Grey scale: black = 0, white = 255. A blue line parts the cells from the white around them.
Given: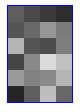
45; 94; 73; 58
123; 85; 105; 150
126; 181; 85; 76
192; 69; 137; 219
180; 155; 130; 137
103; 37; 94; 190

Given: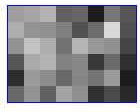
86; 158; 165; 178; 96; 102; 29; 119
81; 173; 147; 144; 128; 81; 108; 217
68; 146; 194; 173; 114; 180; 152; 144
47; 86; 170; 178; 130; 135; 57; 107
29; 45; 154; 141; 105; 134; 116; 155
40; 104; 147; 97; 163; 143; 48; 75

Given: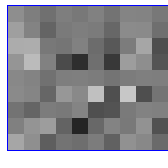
120; 142; 126; 112; 126; 120; 129; 115; 132; 131
111; 159; 131; 100; 122; 126; 123; 103; 139; 138
78; 172; 173; 120; 117; 129; 108; 88; 124; 166
84; 149; 187; 129; 75; 46; 111; 56; 157; 142
126; 136; 131; 113; 126; 127; 124; 116; 124; 127
116; 138; 133; 102; 151; 137; 192; 79; 199; 78
128; 115; 101; 124; 121; 132; 79; 83; 122; 130
81; 128; 148; 157; 99; 36; 104; 131; 121; 146
106; 166; 143; 94; 115; 110; 124; 97; 145; 136

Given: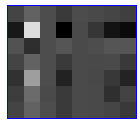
63; 68; 98; 77; 58; 76; 73; 69
10; 24; 221; 77; 0; 74; 54; 19
85; 82; 46; 77; 85; 74; 77; 85
57; 68; 98; 77; 58; 74; 73; 74
35; 49; 158; 77; 34; 74; 72; 56
67; 61; 107; 74; 58; 74; 73; 47
57; 68; 98; 77; 58; 74; 73; 69

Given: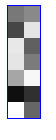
137; 120
229; 70
96; 232
123; 229
247; 166
48; 15
102; 254

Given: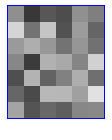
127; 143; 56; 87; 77; 144
101; 213; 115; 197; 82; 156
113; 154; 174; 151; 115; 150
209; 135; 59; 177; 169; 133
111; 79; 179; 99; 129; 174
225; 102; 74; 184; 183; 160
137; 164; 84; 104; 94; 135

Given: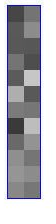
116; 70
140; 89
87; 88
78; 116
198; 91
89; 174
118; 123
189; 58
147; 105
117; 143
140; 149
119; 136

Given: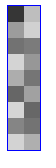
190; 54
209; 156
123; 114
151; 212
117; 173
161; 102
103; 213
115; 133
175; 211

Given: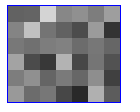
158; 98; 100; 212; 135; 144; 125
51; 132; 193; 116; 97; 76; 155
102; 120; 112; 125; 129; 108; 119
82; 163; 75; 56; 179; 71; 117
64; 125; 144; 101; 122; 103; 142
92; 153; 108; 119; 71; 41; 176
